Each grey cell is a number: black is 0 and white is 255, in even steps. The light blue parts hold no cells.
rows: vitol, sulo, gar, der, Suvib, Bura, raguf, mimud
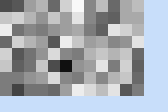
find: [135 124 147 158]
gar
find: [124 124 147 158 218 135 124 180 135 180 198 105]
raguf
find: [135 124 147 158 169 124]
gar
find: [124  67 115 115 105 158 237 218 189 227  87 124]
mimud
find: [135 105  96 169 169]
sulo

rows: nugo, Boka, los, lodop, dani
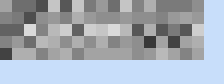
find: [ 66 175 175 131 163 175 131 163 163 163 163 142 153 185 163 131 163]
dani
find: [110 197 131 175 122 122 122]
nugo
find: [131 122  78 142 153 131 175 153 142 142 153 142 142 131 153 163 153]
Boka
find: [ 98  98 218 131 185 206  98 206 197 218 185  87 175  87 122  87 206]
los
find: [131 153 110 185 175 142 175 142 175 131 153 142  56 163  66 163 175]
lodop
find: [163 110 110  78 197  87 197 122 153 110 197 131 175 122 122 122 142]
nugo

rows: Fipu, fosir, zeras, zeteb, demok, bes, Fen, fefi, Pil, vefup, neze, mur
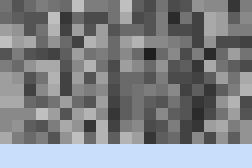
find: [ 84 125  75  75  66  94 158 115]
Fen
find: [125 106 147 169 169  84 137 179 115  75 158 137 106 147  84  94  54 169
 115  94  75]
bes

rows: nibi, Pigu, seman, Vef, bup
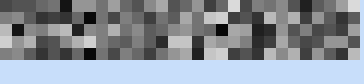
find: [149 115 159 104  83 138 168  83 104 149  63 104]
nibi
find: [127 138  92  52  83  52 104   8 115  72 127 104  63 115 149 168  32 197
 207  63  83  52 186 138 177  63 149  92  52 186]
bup
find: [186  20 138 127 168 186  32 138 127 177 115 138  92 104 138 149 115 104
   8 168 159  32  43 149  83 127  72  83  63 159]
seman

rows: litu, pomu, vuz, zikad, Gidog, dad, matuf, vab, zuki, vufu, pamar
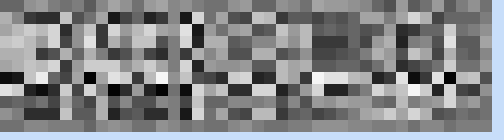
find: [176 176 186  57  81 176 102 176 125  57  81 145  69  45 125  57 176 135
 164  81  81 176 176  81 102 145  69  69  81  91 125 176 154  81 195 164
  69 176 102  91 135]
Gidog
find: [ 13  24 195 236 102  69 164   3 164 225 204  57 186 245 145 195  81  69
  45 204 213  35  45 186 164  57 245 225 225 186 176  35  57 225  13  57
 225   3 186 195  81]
matuf
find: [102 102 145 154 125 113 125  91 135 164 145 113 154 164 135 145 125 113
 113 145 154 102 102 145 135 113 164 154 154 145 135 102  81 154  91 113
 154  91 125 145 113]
litu
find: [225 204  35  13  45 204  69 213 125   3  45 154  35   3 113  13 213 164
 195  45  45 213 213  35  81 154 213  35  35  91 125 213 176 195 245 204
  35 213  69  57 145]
vab
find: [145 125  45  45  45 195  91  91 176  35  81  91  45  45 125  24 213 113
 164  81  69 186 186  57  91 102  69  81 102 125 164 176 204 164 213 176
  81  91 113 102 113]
vufu

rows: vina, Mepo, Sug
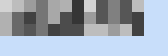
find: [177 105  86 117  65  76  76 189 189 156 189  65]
Sug
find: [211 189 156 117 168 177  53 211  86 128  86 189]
vina
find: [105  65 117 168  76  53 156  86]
Mepo
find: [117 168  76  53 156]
Mepo
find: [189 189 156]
Sug

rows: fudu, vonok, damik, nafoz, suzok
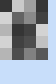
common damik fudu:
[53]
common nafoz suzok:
[77]
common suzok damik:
[181]
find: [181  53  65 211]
damik
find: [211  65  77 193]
nafoz
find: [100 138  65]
vonok

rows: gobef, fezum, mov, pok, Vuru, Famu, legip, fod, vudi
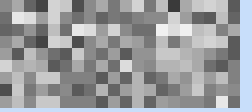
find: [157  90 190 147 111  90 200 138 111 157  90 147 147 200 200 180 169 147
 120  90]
Vuru
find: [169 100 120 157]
fod
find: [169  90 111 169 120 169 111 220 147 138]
Famu
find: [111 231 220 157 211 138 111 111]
mov
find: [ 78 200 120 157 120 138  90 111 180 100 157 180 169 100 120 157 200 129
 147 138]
fod

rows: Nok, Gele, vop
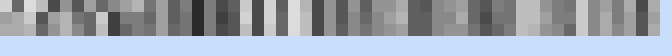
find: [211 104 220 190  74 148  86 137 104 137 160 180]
Gele
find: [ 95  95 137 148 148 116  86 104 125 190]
vop
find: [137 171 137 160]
vop

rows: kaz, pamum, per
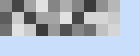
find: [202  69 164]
pamum
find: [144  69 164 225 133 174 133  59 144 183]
kaz
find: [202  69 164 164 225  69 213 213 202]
pamum

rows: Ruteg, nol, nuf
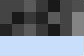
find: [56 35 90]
nol
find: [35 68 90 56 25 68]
nuf
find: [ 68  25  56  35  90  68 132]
nol

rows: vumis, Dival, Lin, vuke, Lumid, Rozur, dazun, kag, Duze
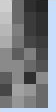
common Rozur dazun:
[138]
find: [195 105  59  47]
Dival
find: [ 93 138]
dazun
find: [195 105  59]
Dival
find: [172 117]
vuke
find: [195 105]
Dival

